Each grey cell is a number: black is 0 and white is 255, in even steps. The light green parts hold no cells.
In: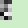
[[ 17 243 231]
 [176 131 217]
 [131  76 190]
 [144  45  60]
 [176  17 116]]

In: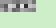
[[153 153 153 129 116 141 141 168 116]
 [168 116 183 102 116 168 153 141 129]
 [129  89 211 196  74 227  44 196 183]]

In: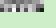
[[141 186 173 214 113 186 157 201 173 113 113]
 [ 69 173  97 250  56 201  84 214 173  69  25]
 [186 141 127  97 127 113 141 127 157 157 201]]

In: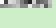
[[137 150 162 178 192 137 137 234 162 150 208  94 178]
 [248  66 220 208 178 124  78  36 208  94 109 124 192]]

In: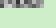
[[ 79 195 210 151  94 135 165 123  94 135 181]
 [123 181 108 165  52 195  79 108 181 135 151]]

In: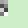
[[120 252]
 [163 179]
 [ 79 134]
 [208  66]]

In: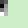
[[253 183]
 [123 170]
 [  8 154]
 [ 65  94]]

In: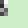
[[ 84 250]
 [ 44 221]
 [ 70 138]
 [164 100]]
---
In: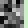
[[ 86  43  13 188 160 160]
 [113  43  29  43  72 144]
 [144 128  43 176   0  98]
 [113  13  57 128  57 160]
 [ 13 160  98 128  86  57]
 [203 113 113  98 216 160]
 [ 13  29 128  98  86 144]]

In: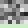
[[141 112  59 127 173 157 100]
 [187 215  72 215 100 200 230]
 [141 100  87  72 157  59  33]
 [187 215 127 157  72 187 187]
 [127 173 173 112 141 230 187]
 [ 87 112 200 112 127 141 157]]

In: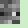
[[ 89  89  73 118 134]
 [ 31  73  89 215  31]
 [ 89 104 104 134 118]
 [104 104 118 134 146]
 [146  89 134 158 146]
 [118 146 183  73  73]]

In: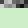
[[211 152 138 165  57  20  81]
 [ 69 181 197 108  93 124  45]]

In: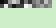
[[ 80 235  93  23  65  65 249 220  93 133 163 119 149]
 [ 11  36 149 204 163  36 119  51 119 149  93 192 133]]

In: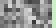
[[167  68  84 126  84 155 198 213  84 112 183 155 112]
 [126  97 126  84 140 126 167 198  56 213 167 112 198]
 [112 155 140 183 112 140 183 213 213 112 126 126  97]
 [112 126 155 126 183 140 183 167 112 126  97 183 112]
 [183 126 167 140 183 155 198 183 112  84 155 140  68]
 [155 155 198  97 198 155  97  68  84  84 198 140  97]
 [167  97 213 140 198 183 155 140 126 112 167 167 155]]
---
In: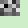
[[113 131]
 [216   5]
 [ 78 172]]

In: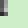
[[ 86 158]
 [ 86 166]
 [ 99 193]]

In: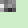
[[138 112]
 [235 130]
 [169  82]]

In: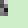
[[ 92 211]
 [ 71 132]
 [139  26]]

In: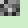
[[195  48]
 [ 49 158]
 [ 98 101]]

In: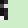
[[ 14  52]
 [ 73 221]
 [ 17  35]]
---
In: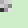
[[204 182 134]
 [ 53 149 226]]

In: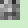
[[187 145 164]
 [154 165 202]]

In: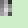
[[127 186 133]
 [148 218 166]]

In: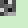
[[ 85 101 120]
 [209  96  20]]

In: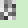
[[225  95 161]
 [235 133 224]]

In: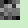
[[ 68 137 168]
 [154 107 130]]
